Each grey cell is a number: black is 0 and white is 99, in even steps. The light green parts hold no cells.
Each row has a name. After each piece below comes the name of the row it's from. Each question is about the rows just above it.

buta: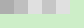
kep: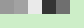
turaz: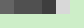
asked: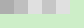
buta

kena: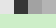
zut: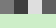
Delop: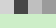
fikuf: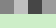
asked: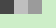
Delop
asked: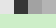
kena
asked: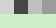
Delop
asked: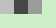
fikuf
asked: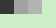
kena

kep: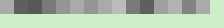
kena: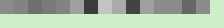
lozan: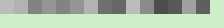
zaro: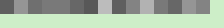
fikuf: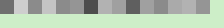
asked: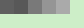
kep
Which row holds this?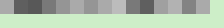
kep
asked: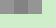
lozan
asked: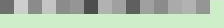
fikuf

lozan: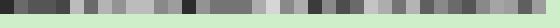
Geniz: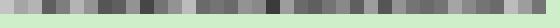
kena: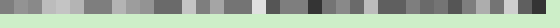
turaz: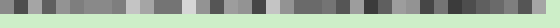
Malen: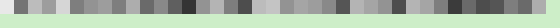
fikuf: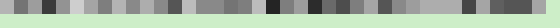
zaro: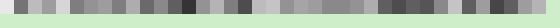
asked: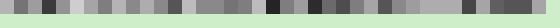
fikuf
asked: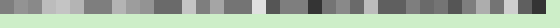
kena
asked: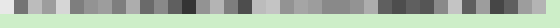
zaro

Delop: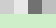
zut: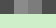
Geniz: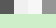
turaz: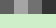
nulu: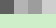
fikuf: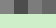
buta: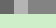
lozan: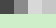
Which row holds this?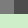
zut
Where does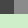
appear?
lozan

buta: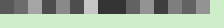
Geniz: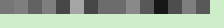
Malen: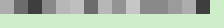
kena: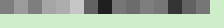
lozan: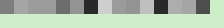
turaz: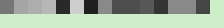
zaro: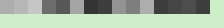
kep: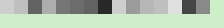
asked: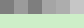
kena
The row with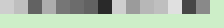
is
kep

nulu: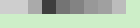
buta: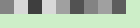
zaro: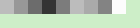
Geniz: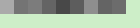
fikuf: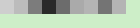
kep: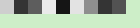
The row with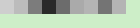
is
fikuf
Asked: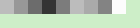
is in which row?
zaro
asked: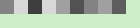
buta
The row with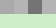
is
fikuf

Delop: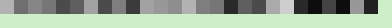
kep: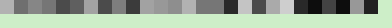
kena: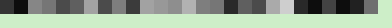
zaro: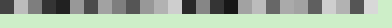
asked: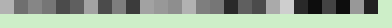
Delop
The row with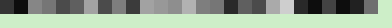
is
kena

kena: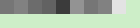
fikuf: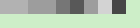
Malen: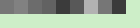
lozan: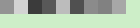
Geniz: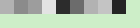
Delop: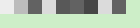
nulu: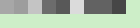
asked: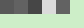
Delop
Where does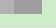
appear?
fikuf
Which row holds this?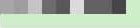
nulu
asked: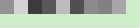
lozan
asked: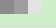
Geniz
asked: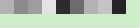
Geniz

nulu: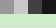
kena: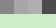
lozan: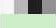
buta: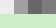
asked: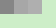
kena
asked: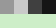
nulu

